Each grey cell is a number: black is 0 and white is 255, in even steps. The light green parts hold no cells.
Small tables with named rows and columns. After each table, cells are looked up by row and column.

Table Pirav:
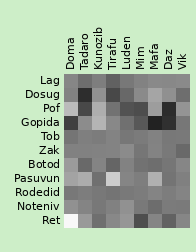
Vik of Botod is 134
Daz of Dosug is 144
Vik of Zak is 105
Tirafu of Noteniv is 129
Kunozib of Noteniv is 120
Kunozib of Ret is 111
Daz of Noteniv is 123
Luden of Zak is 139
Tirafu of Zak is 131
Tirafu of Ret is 136
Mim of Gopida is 88
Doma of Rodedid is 120
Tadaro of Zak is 129
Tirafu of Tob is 131
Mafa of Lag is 137
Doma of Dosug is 130
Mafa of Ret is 133
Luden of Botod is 130
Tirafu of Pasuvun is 204

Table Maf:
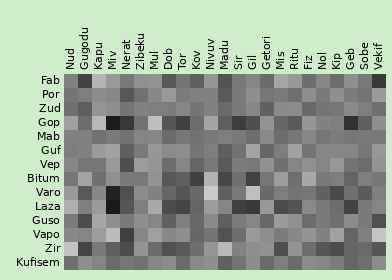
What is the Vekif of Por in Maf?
155
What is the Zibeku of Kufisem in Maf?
113
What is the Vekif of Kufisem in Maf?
141
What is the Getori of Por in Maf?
119
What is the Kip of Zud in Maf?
118
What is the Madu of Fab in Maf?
82
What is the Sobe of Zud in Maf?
126
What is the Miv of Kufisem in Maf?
107
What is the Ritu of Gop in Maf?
90
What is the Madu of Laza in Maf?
134
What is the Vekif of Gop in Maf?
143
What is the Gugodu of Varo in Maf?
89
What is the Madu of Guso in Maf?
95
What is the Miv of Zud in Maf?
142
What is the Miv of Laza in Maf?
25
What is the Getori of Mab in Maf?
137
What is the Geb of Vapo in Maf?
100
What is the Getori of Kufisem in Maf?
106
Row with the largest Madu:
Zir

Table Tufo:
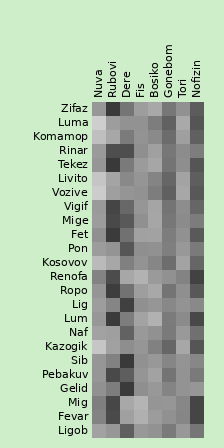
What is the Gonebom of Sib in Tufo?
134
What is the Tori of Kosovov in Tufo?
163
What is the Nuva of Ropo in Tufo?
149
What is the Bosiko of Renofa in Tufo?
154
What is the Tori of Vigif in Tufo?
141
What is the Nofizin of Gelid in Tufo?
150
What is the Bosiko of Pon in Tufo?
145
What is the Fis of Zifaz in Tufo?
157
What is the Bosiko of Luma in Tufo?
125
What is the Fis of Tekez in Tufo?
155
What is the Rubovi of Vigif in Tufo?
69
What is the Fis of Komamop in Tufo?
147
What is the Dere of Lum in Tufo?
125

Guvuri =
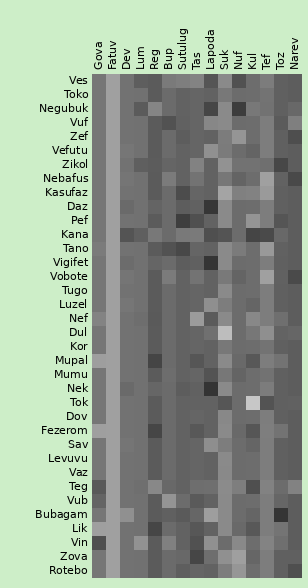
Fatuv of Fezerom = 160
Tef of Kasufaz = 154
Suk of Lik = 138
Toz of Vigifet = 96
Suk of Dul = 189
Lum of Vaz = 113
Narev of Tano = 93
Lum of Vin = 146

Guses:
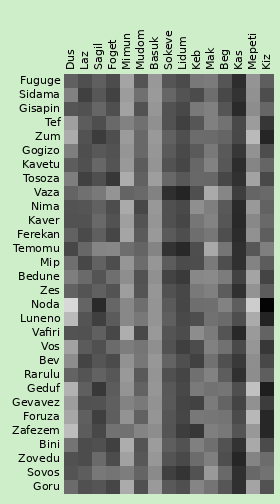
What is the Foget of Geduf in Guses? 92
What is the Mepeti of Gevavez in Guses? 145
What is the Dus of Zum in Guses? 172
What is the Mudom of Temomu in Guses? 100
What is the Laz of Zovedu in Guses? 76
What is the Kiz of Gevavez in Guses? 60
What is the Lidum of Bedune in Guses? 58
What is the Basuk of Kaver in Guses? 149
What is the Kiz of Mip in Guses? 92
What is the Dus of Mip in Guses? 111
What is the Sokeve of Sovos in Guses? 64
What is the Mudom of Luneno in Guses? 120
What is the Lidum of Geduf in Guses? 72
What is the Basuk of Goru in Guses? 154
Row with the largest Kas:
Noda

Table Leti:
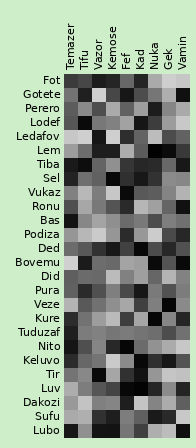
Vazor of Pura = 80
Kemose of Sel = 8
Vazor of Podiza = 202
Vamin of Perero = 170
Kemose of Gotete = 71
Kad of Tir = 18

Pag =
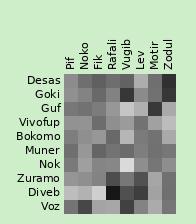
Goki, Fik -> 105
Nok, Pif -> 122
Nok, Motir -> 118
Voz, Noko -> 71
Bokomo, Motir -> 114
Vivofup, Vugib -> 155
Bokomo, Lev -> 123
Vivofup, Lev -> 114
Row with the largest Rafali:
Voz

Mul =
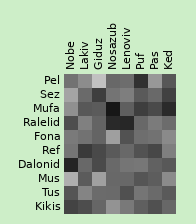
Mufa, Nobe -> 144
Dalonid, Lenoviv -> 117
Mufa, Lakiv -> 88
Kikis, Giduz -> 102
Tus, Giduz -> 107
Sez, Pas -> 105
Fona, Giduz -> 100
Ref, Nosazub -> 90
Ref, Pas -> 71
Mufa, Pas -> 74
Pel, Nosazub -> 104
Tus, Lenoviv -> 80
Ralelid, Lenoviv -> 39

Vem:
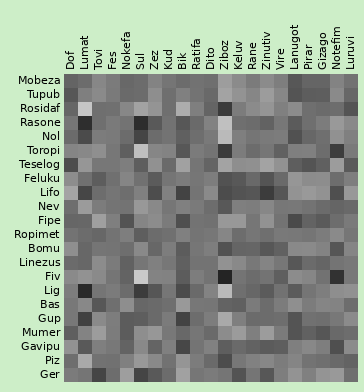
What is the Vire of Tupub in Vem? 135
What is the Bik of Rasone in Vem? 87
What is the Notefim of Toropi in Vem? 61
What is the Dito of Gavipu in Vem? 129
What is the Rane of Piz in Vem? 129
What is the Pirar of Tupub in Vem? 93
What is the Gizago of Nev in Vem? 107
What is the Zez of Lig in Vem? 86
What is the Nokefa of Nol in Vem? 108
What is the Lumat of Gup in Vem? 65
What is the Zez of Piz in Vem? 137
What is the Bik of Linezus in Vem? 96
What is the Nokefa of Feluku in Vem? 133
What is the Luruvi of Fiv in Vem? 120
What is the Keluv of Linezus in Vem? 137
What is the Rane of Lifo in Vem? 86
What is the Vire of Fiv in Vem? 95
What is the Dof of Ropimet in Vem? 115
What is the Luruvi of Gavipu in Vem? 139

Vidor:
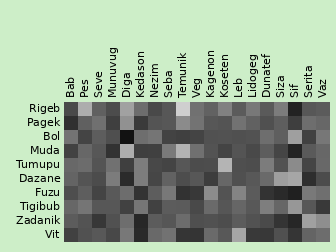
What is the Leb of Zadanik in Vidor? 92
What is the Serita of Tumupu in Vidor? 69
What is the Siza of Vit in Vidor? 80
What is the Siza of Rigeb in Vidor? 124
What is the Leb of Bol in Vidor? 80
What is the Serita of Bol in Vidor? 65
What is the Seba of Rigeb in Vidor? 87
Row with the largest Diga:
Muda

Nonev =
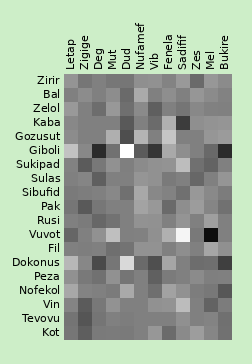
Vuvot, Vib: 144
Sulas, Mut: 128
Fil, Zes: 128
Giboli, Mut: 113
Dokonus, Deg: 74
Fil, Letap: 128

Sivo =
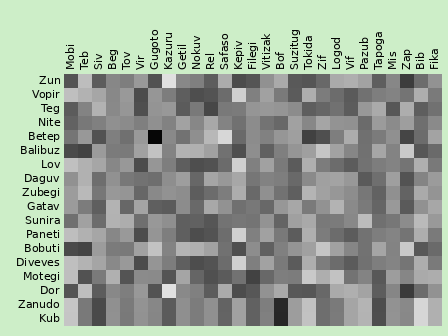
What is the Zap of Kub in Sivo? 136
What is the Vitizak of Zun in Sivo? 145
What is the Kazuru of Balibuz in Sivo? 131
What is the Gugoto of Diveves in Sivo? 149
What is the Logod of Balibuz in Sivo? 162
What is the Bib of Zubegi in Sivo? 170
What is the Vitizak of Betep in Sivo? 129
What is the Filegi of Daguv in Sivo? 118
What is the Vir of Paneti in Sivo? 76
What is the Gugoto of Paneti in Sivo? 149
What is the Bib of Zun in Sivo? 108
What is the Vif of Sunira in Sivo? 136
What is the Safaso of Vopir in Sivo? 108
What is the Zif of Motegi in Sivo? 174
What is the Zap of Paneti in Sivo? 116
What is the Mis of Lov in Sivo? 131
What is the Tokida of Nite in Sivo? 135

